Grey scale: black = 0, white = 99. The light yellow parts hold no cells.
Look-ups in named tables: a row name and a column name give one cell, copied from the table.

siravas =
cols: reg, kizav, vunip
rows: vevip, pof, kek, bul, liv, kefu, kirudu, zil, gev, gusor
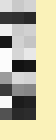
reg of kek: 93
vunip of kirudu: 82
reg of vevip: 87
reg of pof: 20
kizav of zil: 54
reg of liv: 98
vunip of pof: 16
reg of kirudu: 60
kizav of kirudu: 84

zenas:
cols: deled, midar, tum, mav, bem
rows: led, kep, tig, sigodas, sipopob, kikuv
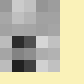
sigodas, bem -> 75
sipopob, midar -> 51
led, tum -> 75
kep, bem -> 63
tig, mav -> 62
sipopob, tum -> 55
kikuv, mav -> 81
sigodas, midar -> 17
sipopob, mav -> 67
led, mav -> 58
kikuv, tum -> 25
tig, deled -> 63
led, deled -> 59
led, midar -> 79
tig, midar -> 65
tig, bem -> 64
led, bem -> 61
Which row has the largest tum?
led

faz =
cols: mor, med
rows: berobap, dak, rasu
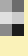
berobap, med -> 42
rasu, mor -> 53
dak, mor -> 87
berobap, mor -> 66
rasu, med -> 11
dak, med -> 79
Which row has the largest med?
dak

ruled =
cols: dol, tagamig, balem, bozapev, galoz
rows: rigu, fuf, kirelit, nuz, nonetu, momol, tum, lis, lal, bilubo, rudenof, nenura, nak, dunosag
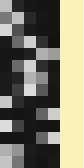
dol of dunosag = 76
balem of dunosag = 10
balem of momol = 81
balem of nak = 11
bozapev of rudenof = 8
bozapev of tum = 55
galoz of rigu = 8
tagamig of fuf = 74
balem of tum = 69
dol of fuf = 47
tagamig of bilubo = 8
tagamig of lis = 24
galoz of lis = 9
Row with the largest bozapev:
nonetu

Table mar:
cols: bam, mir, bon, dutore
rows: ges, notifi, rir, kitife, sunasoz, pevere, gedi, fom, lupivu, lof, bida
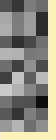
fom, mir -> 69
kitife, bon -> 28
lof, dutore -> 38
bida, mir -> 70
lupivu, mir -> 32
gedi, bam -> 25
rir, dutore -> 17
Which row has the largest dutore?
gedi

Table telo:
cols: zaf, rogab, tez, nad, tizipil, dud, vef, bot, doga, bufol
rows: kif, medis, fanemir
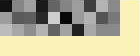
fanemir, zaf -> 73
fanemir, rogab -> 65
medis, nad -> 16
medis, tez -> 37
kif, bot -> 24
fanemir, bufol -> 53
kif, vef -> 61
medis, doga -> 33
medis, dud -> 3
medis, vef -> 60
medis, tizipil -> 80
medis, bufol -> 47
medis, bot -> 69
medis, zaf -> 61
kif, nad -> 10
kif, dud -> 51
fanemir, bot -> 65

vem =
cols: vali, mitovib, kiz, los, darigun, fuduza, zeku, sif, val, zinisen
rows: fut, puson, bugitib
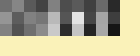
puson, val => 64
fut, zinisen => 16
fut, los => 26
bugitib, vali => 50
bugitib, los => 54
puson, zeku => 88
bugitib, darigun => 78
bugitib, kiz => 43
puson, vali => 58
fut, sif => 25
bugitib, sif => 14
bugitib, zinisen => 8
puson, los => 46
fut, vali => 43
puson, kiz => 50
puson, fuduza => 33
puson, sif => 27
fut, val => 41
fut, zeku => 35

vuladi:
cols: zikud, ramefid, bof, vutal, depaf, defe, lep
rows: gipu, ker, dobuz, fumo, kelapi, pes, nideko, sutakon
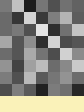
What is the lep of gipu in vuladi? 38
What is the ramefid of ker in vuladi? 21
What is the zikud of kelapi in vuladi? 42
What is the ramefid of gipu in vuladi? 75
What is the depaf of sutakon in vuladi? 48
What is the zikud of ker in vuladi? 41
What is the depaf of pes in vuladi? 42
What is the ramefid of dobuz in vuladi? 47
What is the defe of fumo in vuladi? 29
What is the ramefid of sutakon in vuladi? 49
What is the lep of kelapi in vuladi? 54
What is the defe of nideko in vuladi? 57
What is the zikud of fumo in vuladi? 65
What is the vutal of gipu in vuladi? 46
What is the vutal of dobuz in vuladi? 88
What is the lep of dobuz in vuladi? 76
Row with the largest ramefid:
gipu

